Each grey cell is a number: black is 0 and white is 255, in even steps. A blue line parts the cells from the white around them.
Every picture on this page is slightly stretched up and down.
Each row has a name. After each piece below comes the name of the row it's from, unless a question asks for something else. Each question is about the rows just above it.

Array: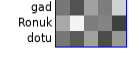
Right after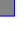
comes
[63]
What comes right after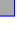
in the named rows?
[244]
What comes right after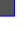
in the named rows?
[161]
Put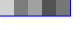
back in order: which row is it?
gad

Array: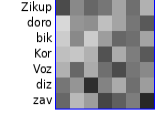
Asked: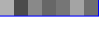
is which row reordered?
Zikup
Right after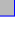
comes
[157]

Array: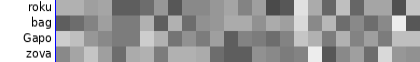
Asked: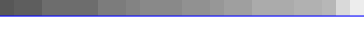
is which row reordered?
bag
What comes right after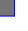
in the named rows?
[145]
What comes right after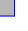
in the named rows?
[109]

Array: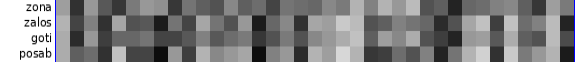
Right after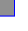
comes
[55]
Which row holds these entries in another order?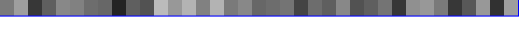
zona
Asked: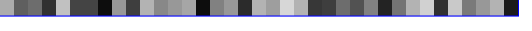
posab
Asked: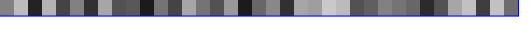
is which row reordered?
zalos

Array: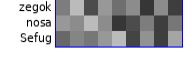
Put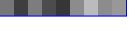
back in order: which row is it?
nosa
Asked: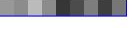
nosa
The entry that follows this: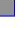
[62]
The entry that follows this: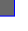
[133]
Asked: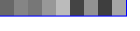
Sefug
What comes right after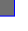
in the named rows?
[140]
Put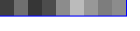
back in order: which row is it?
zegok

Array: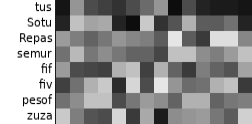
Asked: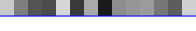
zuza
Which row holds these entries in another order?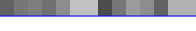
pesof
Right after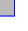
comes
[119]
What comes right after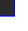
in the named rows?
[214]

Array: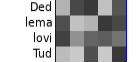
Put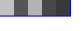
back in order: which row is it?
Ded
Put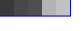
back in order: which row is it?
lema
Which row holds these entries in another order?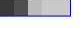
Tud
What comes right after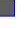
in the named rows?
[116]
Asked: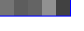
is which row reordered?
lovi
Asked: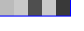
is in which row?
Tud
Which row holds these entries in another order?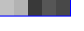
Ded

